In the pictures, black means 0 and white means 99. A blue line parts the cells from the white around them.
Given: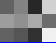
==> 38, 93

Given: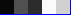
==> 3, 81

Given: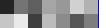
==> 14, 49

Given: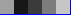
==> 62, 77

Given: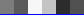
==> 48, 31

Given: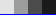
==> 88, 10
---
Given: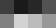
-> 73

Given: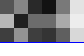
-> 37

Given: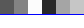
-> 64

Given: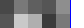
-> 23

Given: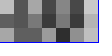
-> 56

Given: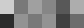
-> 25
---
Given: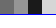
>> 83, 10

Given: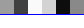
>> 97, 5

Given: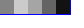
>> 79, 7

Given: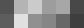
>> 87, 24

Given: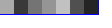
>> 75, 14

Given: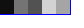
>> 82, 6

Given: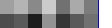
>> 79, 11

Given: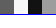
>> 96, 7

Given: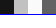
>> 97, 8
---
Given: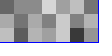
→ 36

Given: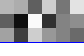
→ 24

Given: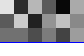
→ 44

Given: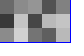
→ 81

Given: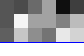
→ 77

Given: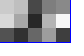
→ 19

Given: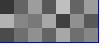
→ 43

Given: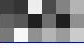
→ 96
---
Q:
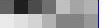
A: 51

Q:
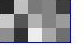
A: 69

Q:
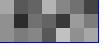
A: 22

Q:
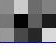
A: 1

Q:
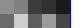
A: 36

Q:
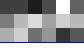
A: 63

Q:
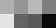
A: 39
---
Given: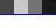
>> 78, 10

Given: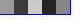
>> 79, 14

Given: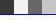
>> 94, 22

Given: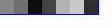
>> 78, 5

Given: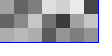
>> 91, 23

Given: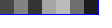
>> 73, 11

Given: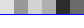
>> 87, 17

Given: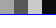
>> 78, 5

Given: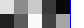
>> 97, 3

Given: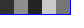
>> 78, 14
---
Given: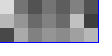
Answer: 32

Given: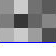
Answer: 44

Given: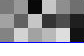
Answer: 3

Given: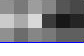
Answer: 61

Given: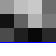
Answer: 78

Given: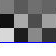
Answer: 43

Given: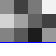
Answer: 47

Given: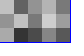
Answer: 57
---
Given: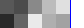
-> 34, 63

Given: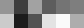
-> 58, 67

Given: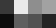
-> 22, 14

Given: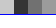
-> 78, 60

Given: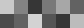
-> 78, 73

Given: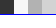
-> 20, 82
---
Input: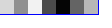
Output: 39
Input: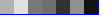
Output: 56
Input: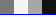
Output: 65
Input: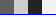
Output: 14
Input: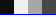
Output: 65
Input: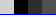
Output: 18
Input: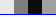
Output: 5
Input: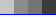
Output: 45
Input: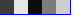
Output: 48
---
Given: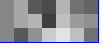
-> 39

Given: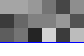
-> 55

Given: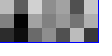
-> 77

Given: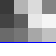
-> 51

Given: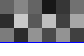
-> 44

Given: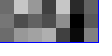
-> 38
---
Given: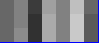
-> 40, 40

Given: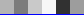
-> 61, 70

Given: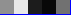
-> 44, 56

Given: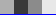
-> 90, 68

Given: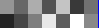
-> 44, 14

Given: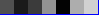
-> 81, 31

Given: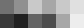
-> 87, 22

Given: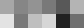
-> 70, 88

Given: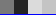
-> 76, 47
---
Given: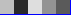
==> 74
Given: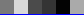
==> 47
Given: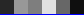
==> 15
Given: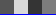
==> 33
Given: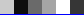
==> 79
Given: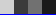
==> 81
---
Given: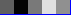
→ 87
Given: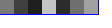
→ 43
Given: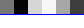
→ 65
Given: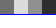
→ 56
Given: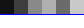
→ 41
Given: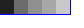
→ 65
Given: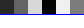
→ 93
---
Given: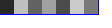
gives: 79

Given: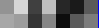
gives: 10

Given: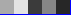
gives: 52

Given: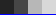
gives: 71

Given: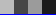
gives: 60

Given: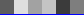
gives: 23
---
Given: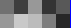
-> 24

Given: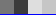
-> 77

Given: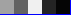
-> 38

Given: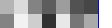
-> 32

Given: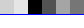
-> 46

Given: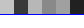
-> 53
